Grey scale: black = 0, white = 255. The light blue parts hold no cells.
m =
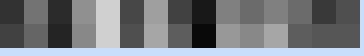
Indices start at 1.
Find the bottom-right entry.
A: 86
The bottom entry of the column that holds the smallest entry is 9
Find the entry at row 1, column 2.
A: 115
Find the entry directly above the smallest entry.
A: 24
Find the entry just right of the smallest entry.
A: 152
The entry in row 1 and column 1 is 50
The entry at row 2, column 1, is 65
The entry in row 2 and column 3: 36
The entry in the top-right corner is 79

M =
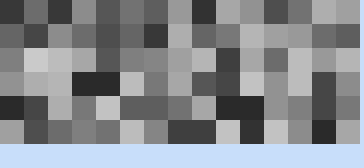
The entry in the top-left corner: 56
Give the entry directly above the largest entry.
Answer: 70
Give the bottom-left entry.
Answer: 160
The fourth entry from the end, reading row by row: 194
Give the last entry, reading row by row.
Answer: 167
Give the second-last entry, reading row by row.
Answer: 42
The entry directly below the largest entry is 174
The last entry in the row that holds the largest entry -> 181
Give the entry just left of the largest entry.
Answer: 127
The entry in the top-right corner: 160
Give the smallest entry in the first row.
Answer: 50
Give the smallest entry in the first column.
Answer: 42
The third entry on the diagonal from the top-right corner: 188
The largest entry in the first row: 174
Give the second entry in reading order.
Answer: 108
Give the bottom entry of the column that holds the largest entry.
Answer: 78
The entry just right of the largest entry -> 188

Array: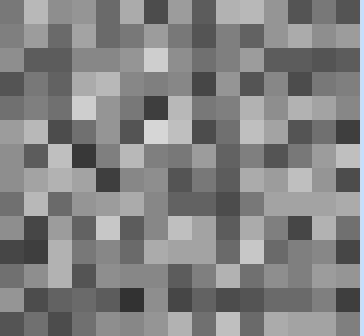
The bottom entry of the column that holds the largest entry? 149
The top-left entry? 120
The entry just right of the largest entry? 191
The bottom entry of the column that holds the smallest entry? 135
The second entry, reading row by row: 184
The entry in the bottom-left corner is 84
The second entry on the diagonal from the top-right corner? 141
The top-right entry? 84
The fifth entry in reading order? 105
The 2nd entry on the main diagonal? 156
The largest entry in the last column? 191
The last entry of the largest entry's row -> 62
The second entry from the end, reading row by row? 163
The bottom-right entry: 127
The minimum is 50
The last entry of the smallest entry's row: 62
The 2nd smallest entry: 56
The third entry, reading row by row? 141
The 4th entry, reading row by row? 149
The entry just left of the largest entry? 84
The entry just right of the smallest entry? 141
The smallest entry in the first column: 70

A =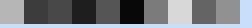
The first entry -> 182
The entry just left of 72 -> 60
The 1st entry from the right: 145

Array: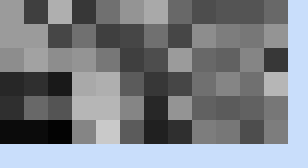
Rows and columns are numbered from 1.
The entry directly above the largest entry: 182
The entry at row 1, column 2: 63
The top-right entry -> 104
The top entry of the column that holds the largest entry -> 112
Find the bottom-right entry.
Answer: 125
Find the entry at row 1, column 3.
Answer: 175
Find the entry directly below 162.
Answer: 47
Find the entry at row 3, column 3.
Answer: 141
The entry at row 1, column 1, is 155
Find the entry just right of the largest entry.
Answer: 91
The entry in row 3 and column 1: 141
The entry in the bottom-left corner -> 11
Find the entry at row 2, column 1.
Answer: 155
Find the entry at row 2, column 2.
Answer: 155
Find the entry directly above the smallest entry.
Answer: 84
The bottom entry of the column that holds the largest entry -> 201
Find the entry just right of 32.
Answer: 47
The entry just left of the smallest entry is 11
